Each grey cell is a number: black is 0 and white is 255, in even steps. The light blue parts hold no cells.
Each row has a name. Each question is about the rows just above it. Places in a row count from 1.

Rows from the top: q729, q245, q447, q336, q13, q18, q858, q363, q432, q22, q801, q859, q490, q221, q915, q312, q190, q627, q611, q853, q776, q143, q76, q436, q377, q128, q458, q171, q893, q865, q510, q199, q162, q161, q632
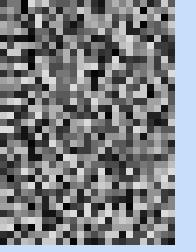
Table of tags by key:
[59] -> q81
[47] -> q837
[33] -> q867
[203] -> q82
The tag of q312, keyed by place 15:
q837
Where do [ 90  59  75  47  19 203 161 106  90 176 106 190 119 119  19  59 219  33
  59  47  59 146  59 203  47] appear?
q432

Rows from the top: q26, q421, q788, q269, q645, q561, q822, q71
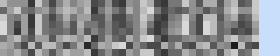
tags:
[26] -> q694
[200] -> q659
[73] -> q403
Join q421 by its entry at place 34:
q659
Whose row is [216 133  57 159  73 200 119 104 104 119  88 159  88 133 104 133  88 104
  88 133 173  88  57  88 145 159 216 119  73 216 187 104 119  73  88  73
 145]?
q645
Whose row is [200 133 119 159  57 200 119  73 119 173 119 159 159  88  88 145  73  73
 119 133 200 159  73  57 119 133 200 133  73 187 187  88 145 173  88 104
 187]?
q788
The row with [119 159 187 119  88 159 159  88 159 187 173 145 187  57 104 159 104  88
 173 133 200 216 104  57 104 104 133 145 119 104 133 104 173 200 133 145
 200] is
q561
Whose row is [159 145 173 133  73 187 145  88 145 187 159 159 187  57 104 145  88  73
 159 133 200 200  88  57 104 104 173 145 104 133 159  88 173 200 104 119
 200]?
q71

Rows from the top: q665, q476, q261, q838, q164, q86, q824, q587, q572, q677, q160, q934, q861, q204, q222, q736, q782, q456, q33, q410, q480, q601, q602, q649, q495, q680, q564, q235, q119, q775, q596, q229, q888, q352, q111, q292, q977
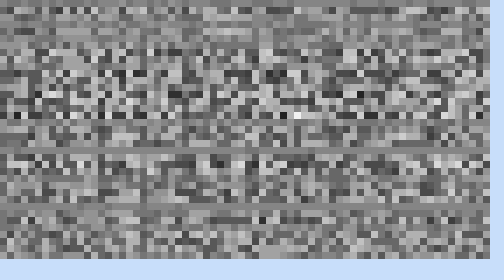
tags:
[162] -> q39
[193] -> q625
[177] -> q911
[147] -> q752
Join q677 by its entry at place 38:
q752
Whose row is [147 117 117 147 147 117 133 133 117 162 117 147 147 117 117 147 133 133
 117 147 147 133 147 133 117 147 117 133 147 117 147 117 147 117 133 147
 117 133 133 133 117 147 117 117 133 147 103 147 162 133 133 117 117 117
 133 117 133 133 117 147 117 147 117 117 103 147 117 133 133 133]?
q456
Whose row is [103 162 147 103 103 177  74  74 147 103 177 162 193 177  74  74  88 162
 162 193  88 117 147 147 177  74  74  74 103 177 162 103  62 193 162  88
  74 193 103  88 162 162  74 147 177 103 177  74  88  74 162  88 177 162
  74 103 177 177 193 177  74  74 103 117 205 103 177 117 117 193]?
q235
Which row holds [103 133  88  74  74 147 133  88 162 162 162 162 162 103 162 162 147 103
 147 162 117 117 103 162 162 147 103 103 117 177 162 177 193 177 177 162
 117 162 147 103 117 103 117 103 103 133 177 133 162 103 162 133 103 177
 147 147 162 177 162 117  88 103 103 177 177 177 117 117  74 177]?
q164
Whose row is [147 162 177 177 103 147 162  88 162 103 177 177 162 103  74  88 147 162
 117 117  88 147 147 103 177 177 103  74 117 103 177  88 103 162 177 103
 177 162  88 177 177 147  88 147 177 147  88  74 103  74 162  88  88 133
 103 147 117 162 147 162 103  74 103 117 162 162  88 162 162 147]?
q33

